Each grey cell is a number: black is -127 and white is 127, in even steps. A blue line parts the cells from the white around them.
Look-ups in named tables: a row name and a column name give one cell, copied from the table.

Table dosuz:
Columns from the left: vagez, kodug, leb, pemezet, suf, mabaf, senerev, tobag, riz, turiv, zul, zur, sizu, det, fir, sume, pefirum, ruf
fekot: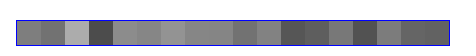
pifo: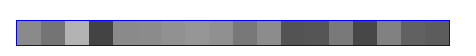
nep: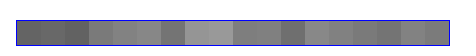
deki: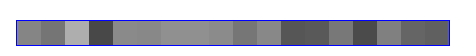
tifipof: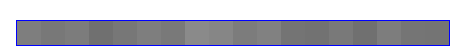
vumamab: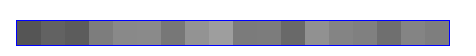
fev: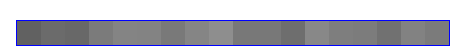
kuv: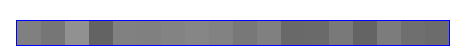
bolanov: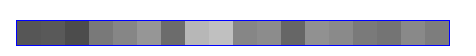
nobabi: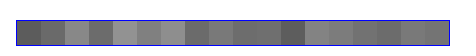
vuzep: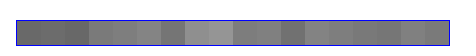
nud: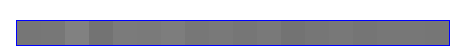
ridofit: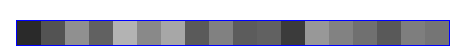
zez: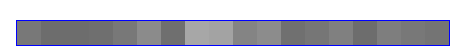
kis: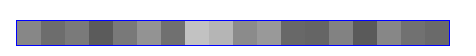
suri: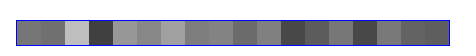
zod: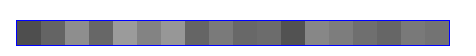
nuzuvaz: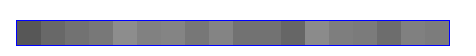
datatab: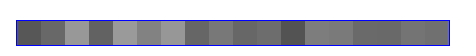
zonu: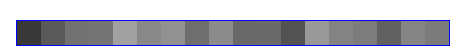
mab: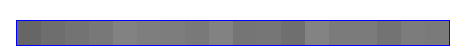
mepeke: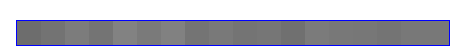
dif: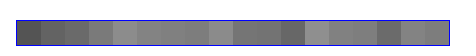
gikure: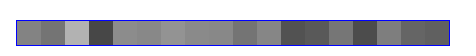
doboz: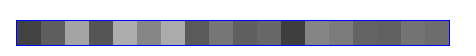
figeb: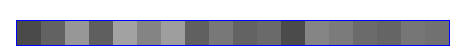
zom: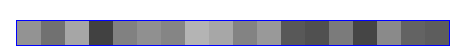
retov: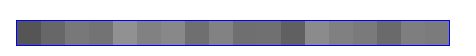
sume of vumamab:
-16
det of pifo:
-6
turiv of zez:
4
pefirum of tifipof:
-10
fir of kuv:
-27
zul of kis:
25
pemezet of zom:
-62
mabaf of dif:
3
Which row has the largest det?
bolanov

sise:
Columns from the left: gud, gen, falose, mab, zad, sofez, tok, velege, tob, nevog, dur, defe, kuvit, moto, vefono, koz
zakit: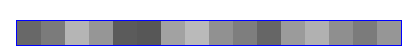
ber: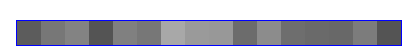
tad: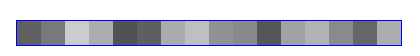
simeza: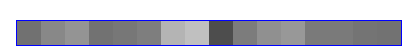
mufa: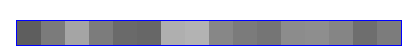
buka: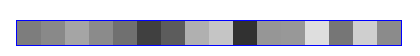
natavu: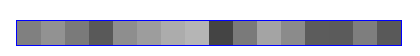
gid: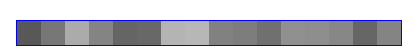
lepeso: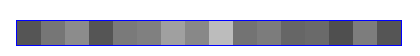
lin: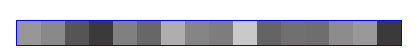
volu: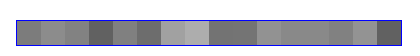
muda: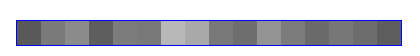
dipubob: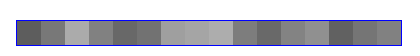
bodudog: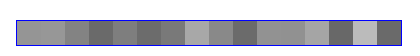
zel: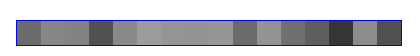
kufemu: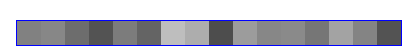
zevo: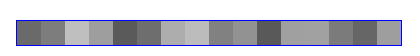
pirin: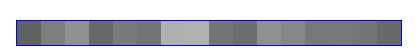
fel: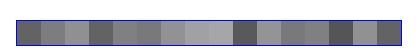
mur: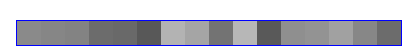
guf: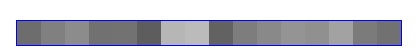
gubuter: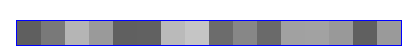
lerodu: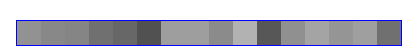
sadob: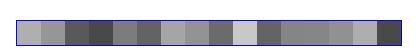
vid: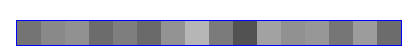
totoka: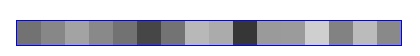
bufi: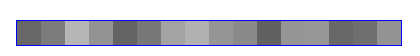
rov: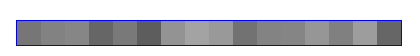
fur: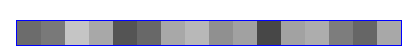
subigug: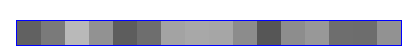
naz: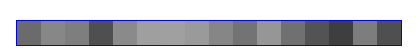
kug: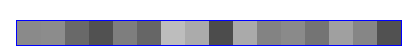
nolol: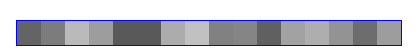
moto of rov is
0
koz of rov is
-25
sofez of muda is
-7
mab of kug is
-46
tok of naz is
32
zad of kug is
-1
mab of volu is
-30
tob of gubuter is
-19
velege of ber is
26
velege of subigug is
40
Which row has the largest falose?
tad

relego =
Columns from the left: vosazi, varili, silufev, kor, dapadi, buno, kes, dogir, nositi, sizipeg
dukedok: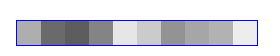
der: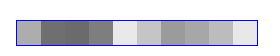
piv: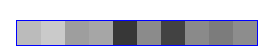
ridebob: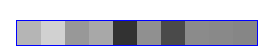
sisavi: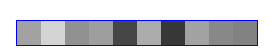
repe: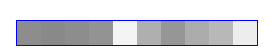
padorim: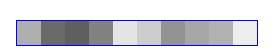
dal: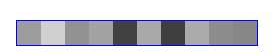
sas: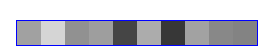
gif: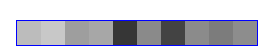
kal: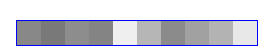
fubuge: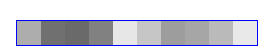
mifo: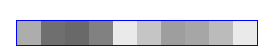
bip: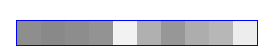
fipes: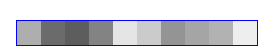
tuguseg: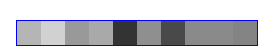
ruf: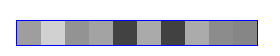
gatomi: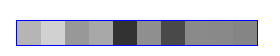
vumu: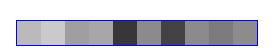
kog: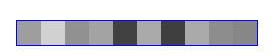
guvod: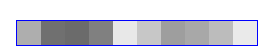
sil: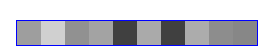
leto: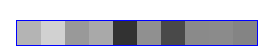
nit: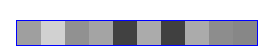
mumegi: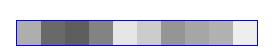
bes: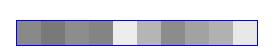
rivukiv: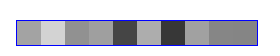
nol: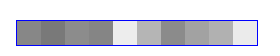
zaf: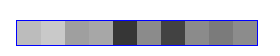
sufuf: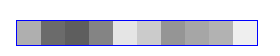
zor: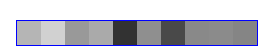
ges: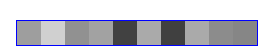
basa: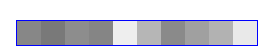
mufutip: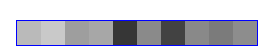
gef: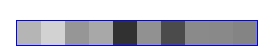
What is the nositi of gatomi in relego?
9
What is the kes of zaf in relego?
-61
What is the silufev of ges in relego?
17
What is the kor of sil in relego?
35
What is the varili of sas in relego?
85
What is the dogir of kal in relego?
33
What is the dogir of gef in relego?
10
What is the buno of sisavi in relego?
44
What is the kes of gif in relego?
-60
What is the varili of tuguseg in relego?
81
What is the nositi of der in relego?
60
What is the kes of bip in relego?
23
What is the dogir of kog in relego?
42
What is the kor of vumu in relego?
39
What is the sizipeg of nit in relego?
7
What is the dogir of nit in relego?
43
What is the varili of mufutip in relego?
73

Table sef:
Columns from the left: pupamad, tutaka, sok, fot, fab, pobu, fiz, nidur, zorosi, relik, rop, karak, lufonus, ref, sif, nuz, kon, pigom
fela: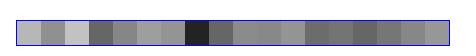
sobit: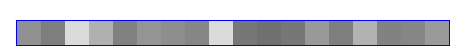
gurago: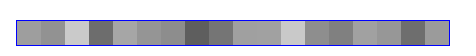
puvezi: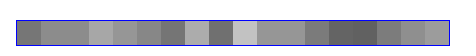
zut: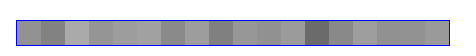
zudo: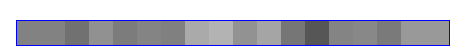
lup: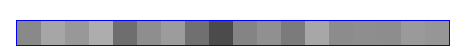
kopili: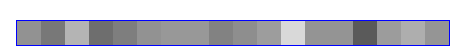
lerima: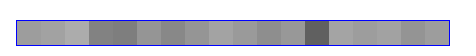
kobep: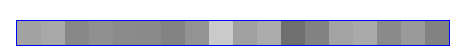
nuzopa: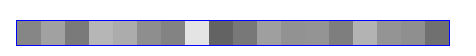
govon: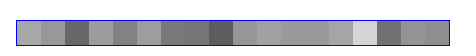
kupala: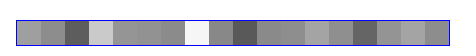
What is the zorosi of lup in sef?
-52
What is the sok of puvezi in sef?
12
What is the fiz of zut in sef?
10
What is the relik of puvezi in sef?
66
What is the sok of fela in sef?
66
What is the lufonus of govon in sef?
26
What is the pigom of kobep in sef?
1
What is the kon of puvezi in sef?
15
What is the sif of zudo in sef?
8
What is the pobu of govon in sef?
29
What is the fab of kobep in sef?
11
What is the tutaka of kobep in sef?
40
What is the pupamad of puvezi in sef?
-9
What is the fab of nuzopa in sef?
44
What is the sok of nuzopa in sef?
-5
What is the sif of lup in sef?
14
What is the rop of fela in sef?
8
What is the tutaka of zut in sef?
2
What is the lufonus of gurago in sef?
14
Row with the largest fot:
kupala

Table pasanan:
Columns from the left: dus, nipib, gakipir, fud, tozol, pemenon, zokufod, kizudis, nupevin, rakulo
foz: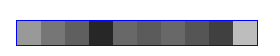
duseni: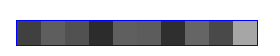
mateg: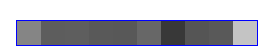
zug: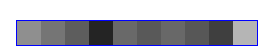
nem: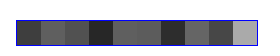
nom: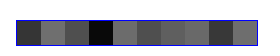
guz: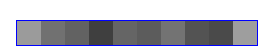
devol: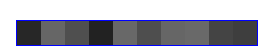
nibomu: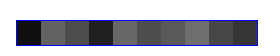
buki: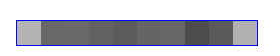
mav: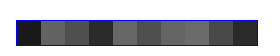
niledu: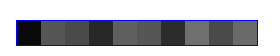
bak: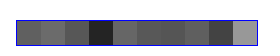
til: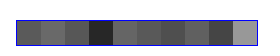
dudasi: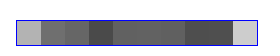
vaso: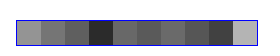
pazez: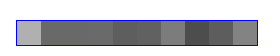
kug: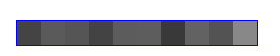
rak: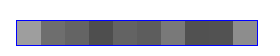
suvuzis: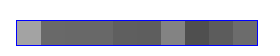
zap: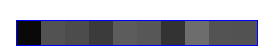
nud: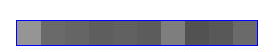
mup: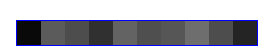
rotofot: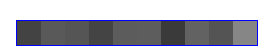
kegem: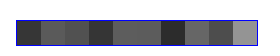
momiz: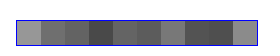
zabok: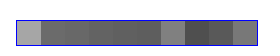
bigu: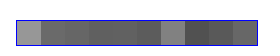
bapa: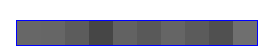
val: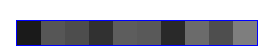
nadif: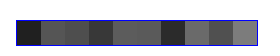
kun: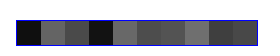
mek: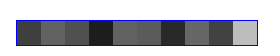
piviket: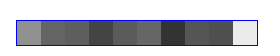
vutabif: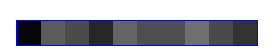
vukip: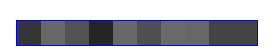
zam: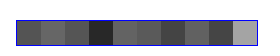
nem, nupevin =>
-56
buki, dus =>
52
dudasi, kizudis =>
-49
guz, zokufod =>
-12
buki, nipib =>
-23
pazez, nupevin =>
-34
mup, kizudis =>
-17
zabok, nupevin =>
-38
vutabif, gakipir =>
-52
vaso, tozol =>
-23
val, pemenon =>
-38
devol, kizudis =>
-22
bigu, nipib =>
-21
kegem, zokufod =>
-83
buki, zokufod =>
-24
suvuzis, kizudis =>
-48
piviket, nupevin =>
-48
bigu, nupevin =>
-38
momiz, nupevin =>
-48
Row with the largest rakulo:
piviket

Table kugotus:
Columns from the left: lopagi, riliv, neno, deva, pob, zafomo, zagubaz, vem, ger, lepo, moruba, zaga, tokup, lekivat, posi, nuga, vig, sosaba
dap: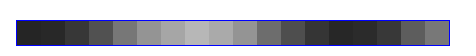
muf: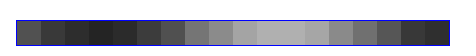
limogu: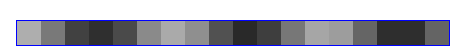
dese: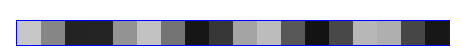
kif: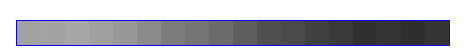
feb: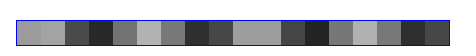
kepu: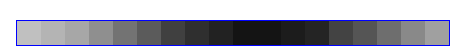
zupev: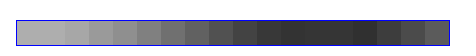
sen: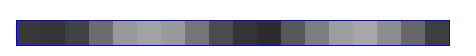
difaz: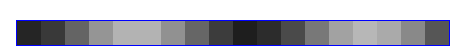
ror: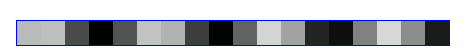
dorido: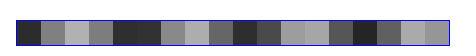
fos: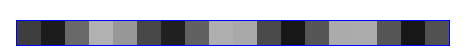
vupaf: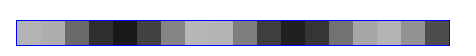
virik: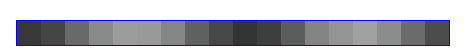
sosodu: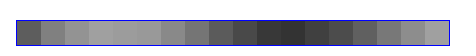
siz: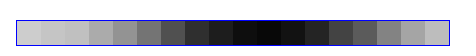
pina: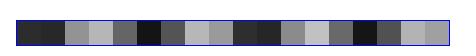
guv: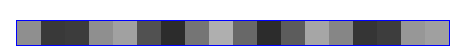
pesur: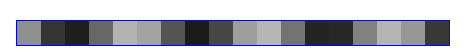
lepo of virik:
-75
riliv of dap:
-87
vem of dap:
55
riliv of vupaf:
46
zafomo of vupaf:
-62
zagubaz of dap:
38
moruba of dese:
60
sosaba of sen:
-65
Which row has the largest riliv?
siz

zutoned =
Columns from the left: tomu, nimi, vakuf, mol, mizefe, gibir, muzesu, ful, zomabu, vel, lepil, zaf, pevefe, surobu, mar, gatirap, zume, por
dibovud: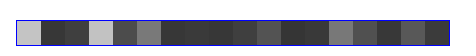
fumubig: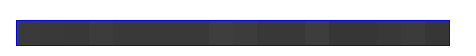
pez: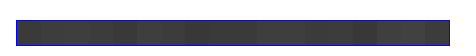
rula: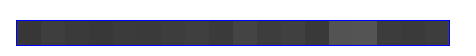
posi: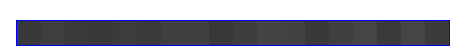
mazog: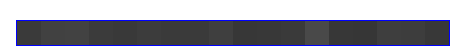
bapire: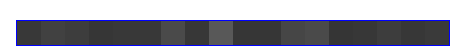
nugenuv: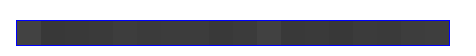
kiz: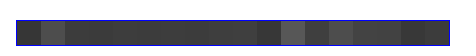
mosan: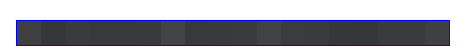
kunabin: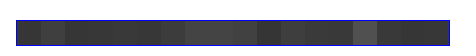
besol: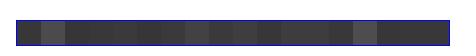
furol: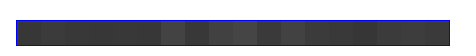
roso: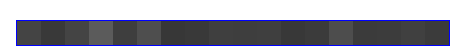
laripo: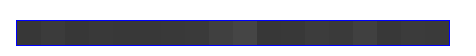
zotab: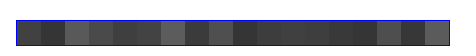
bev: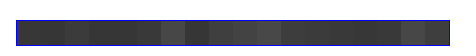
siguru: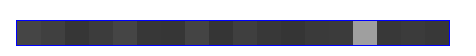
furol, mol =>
-72
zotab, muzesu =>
-35
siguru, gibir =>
-72
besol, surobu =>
-71
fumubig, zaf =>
-71
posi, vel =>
-66
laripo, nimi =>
-68
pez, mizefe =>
-70
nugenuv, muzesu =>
-67
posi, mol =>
-71
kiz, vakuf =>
-67
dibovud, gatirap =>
-71
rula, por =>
-66
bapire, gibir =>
-71
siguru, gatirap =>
-71
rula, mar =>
-43

